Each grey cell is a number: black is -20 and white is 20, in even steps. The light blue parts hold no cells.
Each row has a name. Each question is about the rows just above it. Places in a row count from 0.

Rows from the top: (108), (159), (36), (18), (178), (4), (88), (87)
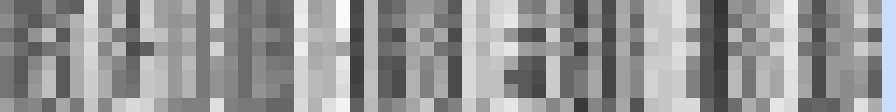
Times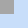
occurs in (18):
1
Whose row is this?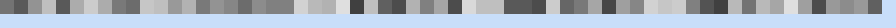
(4)
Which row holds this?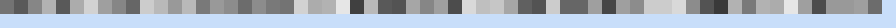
(178)
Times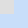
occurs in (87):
3
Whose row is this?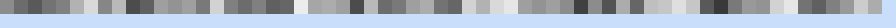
(18)

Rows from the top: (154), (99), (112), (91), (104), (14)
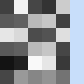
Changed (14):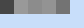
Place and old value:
2, [1]
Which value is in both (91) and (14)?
[-9]

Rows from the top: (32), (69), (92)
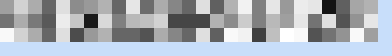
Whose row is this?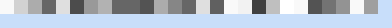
(92)
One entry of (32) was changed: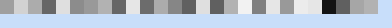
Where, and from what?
13, [-4]
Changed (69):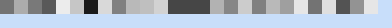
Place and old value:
16, [2]
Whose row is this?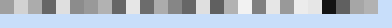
(32)
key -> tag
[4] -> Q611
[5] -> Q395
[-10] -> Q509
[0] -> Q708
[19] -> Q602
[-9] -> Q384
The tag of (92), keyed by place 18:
Q509
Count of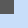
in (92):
0
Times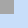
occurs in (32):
1

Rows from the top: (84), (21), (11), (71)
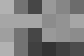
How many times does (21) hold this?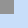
1
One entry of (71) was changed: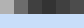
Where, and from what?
1, [-2]
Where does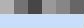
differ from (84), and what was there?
5, [-3]
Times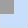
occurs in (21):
0
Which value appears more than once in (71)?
[-10]

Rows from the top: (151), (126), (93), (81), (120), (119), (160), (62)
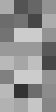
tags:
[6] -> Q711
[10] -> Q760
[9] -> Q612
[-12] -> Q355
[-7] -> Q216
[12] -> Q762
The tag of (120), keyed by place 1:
Q711
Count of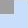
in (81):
0
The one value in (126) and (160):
[-3]
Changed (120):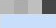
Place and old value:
1, [6]
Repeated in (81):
[4]
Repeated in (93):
[12]

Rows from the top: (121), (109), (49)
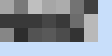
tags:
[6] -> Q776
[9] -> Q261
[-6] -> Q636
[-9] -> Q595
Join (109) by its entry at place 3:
Q595
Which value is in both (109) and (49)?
[9]
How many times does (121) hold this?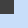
1
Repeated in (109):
[-11]
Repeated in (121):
[6]
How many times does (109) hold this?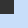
0
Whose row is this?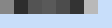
(49)

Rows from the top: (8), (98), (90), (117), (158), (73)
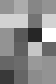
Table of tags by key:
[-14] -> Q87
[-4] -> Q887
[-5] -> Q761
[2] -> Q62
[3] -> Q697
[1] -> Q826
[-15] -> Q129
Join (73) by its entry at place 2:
Q62
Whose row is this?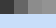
(73)
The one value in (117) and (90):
[3]
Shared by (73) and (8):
[3]
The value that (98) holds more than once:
[13]
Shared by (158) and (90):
[3]

